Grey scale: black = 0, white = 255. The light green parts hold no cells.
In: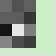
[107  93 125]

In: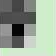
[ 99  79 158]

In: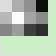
[221 252  63]

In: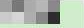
[159 212]

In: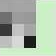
[163 155 166]

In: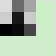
[220  24  71]

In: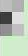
[190 223]
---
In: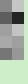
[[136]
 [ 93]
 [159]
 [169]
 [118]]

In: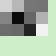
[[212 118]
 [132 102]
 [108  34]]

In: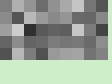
[[126 148 145 197  84]
 [139 184 137 105 135]
 [158  48  98 198  68]
 [101 100 123 120 141]
 [ 82 125 153 164 130]]

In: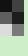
[[ 17]
 [ 95]
 [220]]

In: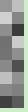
[[150]
 [208]
 [142]
 [113]
 [115]
 [137]
 [191]
 [136]
 [ 64]]

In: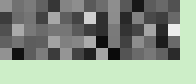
[[146 123  54 142 109  88  92  81]
 [ 60 117 168  67  47  40  73 105]
 [ 80 121 119  90  47  51 165 237]
 [ 97  93 163 134  13  65 107 106]
 [146  93  59  67 164  84 120  42]]

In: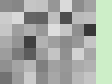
[[139 197 150 140]
 [204 101 190 186]
 [198 174 222 143]
 [171  63 159 151]
 [157  92 196 210]
 [144 182 161 170]
 [114 202 167 183]]

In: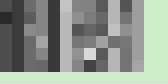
[[ 77 107  57 131  88  84]
 [ 41  92  57 143 104 115]
 [ 77 139  57  85  88 143]
 [ 77 107  57 117 162 119]
 [ 77 107  57 146  88 115]
 [ 77 107  57 134 102 115]]

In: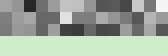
[[163  39 156 191  85  71 118]
 [126 166 105 126 171 122 180]
 [122 149 158  58  72 157 165]]
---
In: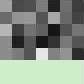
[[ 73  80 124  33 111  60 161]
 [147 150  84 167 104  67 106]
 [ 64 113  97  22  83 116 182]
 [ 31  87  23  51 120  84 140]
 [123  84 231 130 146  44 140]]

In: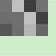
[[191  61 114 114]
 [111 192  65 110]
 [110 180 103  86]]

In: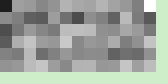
[[159 154 135 147 179 168 164 180 163 152 127 254  30]
 [127  96  91 157 112  76 142 129  98 186 123  89 139]
 [120 153 134 122 188 190 187 144 141 167 154 121  78]
 [174 195 156 151 201 136 152 147 172 126 145 195  91]
 [123 185 110 129 151 136 140 139  98 112 107 145 130]
 [152 187 197 157 137 179 180 151 153 197 159 188 147]]

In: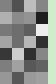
[[ 81 189 133 129]
 [139 147  30 176]
 [110  94 237 120]
 [110 183  48 164]
 [205  47 134  55]
 [161  88  98 126]
 [ 87 153 159 151]]

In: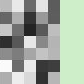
[[233 106 228  92 187]
 [176  52 153  93 103]
 [112  36  89 190 199]
 [ 88 230 136 180  46]
 [125 166 195 182 140]
 [109 234  56  62 250]
 [237 217  49 182 174]]

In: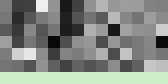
[[ 62  64 238 148  24  65 146 181 152 157 156 130 128 125]
 [ 43  86 122 137  32  84 115  90 186 135 115 157 138 119]
 [ 56 135  85 118  29  42 175 154  24 161 145 142 204  89]
 [ 68 119  91   8  80 144 152  77 151 110 121 135  12 159]
 [209 231 140  60 132 123 143 177  76 195 121 133 118 124]
 [111  83 146  96  66  99  83  96 140  73  97 198 190 117]]
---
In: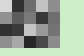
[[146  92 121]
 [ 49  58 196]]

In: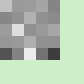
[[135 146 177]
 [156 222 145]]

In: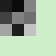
[[ 66 129 112]
 [164  29 193]]

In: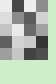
[[221 138  92]
 [195 234 106]]

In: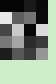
[[232  95 116]
 [ 69 202   8]]

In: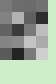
[[130 178  96]
 [ 99  58 122]]
